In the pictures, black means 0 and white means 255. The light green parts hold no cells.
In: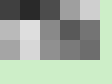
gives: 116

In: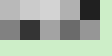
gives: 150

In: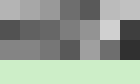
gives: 62

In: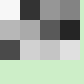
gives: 37

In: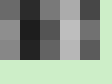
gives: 113

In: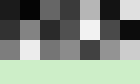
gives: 12

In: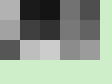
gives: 99

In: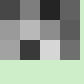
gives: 91

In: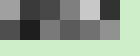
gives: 145
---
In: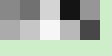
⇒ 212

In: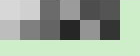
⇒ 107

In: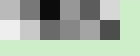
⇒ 12

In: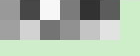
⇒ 247

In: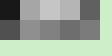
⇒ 197

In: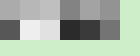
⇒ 191
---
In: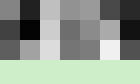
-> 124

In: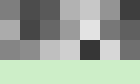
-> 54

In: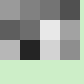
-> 36

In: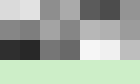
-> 246

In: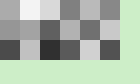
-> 90

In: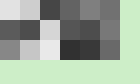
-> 49

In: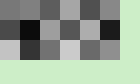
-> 203

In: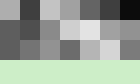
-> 181
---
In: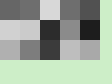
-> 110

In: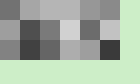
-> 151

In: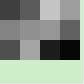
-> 197

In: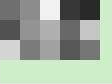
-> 55

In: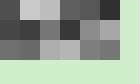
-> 87

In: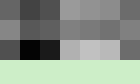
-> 140
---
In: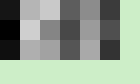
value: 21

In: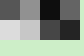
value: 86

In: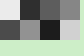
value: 235

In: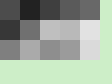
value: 76

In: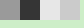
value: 154

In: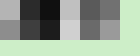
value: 180

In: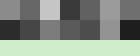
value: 139

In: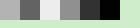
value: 179
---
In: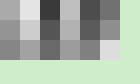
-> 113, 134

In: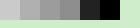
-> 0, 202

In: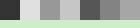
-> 166, 51

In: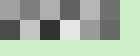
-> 112, 76

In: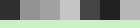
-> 182, 48

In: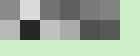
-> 130, 184

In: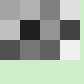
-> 223, 81
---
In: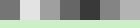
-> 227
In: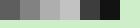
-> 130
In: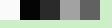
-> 4
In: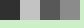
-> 195
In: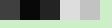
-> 8
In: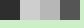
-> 206
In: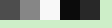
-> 134
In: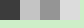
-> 196
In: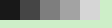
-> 69
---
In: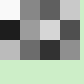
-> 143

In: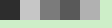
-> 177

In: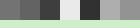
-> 147

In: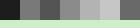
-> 105

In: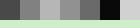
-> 209

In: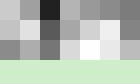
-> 188

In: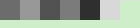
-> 216

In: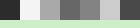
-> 73
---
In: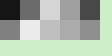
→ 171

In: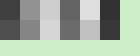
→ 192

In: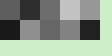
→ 130

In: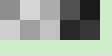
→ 40

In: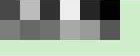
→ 153

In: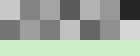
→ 143
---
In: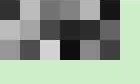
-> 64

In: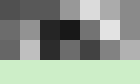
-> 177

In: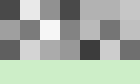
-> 111

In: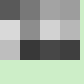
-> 63

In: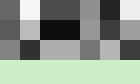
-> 61

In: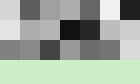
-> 219

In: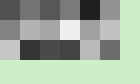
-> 109

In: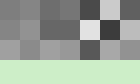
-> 146
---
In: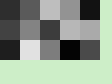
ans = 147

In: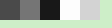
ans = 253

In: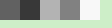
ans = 129

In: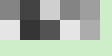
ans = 132

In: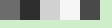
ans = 246

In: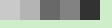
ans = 130

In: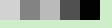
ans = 80

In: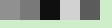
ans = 210

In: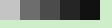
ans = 37
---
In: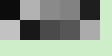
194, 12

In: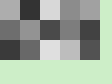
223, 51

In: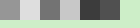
222, 60

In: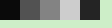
205, 10

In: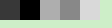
217, 0

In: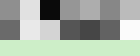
251, 10

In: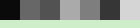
213, 10

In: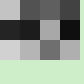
209, 15
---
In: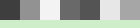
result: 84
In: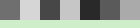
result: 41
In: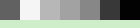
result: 135
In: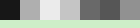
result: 105
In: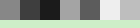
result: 92
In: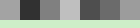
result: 78
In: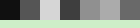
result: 144
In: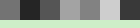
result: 130
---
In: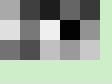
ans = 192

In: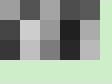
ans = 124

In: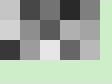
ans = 230

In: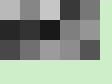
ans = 155

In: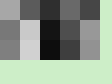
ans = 13

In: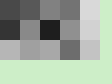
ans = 168

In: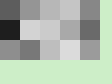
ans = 190
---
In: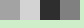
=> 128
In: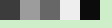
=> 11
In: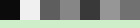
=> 113
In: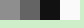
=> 250
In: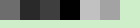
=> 163
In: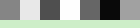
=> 161
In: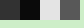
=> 88
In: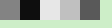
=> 89
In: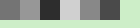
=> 74
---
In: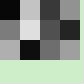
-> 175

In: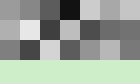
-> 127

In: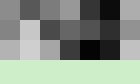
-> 179

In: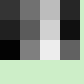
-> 3

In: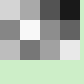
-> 189

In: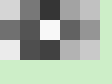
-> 235

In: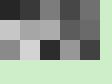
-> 138
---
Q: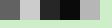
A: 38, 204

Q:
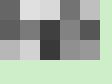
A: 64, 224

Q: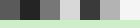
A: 216, 245

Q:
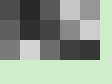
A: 69, 211

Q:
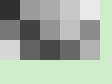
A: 148, 233

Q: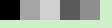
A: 207, 207
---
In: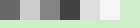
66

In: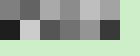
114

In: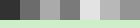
227

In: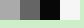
101

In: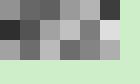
109

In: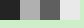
176

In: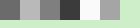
59

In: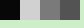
209

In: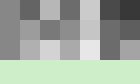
231
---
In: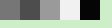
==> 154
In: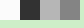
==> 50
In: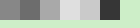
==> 223
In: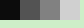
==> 83
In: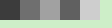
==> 161
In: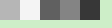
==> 96
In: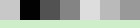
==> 221
